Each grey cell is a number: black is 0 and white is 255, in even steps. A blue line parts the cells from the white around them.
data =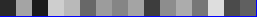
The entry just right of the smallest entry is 206
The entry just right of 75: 96
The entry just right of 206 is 185

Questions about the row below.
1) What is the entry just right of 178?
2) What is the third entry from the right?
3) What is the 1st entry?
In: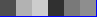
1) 205
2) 48
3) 79

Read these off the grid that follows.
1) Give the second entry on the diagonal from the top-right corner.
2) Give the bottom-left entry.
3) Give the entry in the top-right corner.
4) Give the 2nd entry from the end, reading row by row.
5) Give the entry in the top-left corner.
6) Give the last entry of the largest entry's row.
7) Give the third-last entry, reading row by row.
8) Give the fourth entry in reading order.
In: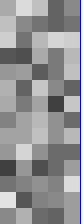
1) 99
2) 137
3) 137
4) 99
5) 170
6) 157
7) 107
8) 99

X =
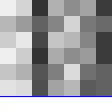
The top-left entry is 239
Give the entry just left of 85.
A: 177
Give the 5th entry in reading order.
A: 141
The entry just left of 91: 183
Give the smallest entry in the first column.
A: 183
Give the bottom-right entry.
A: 98
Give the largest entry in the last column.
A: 106
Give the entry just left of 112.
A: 219
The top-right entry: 59
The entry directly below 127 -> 163
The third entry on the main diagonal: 71

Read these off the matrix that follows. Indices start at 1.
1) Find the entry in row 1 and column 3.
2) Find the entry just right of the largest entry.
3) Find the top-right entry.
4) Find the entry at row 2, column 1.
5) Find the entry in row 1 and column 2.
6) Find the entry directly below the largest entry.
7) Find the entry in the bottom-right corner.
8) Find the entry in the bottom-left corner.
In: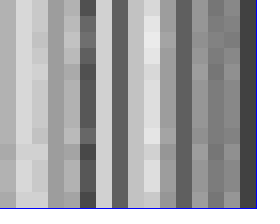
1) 201
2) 164
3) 65
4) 178
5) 216
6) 229
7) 65
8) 170

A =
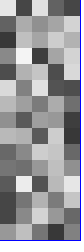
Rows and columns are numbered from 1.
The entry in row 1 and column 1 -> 230
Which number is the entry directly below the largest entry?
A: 178
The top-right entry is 70
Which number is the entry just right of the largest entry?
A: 62
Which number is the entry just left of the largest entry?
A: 137
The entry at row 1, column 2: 70
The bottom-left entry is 152
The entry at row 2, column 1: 98
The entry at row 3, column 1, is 56
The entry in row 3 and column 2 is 191
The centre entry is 159
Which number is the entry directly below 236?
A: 117
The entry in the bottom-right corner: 129
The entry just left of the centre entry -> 90
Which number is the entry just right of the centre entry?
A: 152

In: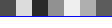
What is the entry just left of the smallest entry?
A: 219
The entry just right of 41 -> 145
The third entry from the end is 239

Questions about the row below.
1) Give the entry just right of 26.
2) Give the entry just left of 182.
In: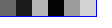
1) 182
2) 26
